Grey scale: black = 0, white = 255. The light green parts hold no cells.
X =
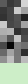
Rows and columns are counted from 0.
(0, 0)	90
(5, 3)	75
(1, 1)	69
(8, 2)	120
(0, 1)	56
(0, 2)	69
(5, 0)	147
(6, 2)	124
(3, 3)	162
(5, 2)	195

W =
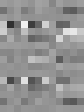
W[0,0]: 157
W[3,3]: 241
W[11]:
[183, 72, 114, 224, 84, 106, 203, 155, 112, 111, 147, 149]
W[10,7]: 148
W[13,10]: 154
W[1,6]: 149
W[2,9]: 148
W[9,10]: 155
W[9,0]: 147
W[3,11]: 149
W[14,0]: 115
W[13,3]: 148
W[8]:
[158, 131, 151, 143, 193, 180, 174, 157, 92, 138, 124, 127]
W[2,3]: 146
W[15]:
[149, 152, 140, 149, 148, 144, 145, 149, 155, 152, 150, 150]
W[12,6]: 127
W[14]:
[115, 144, 152, 121, 138, 158, 149, 146, 135, 95, 88, 116]
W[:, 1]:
[152, 141, 148, 48, 151, 170, 155, 135, 131, 150, 145, 72, 163, 149, 144, 152]
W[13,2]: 143
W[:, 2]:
[159, 154, 156, 107, 134, 140, 156, 146, 151, 144, 147, 114, 137, 143, 152, 140]
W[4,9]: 225
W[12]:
[141, 163, 137, 149, 106, 118, 127, 138, 192, 160, 169, 172]
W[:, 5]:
[162, 158, 147, 101, 141, 111, 158, 126, 180, 137, 154, 106, 118, 136, 158, 144]
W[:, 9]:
[149, 98, 148, 102, 225, 155, 157, 135, 138, 154, 147, 111, 160, 151, 95, 152]
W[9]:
[147, 150, 144, 148, 136, 137, 143, 146, 165, 154, 155, 160]
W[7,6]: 135
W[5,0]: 135
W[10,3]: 149

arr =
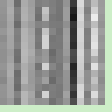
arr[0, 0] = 150
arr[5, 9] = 159
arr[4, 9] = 157
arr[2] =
[145, 168, 121, 177, 162, 111, 184, 120, 116, 156, 25, 216, 139, 235, 152]
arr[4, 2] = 129
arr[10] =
[143, 172, 109, 177, 154, 131, 143, 118, 122, 148, 48, 197, 143, 177, 147]
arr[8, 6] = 153
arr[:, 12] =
[142, 129, 139, 146, 126, 128, 126, 140, 139, 127, 143, 142, 147, 125, 137]
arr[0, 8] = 118
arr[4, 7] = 133
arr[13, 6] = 210
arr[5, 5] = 122
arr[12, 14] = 148
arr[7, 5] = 135
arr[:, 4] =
[157, 160, 162, 154, 163, 167, 166, 171, 164, 158, 154, 153, 156, 166, 160]
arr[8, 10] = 71
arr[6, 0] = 147
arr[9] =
[149, 169, 132, 173, 158, 115, 210, 134, 119, 159, 37, 205, 127, 224, 160]
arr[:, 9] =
[147, 156, 156, 144, 157, 159, 157, 154, 144, 159, 148, 147, 146, 161, 149]
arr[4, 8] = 118
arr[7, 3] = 184
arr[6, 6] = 210
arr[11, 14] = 140
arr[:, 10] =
[60, 38, 25, 55, 49, 51, 45, 75, 71, 37, 48, 54, 72, 53, 78]
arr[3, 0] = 142
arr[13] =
[147, 163, 130, 182, 166, 121, 210, 124, 120, 161, 53, 217, 125, 220, 154]
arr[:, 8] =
[118, 117, 116, 122, 118, 122, 121, 125, 125, 119, 122, 126, 121, 120, 127]
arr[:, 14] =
[155, 157, 152, 147, 158, 150, 153, 144, 144, 160, 147, 140, 148, 154, 140]
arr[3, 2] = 108
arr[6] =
[147, 164, 130, 182, 166, 118, 210, 121, 121, 157, 45, 208, 126, 227, 153]
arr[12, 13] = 176
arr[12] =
[148, 163, 107, 162, 156, 131, 121, 126, 121, 146, 72, 213, 147, 176, 148]
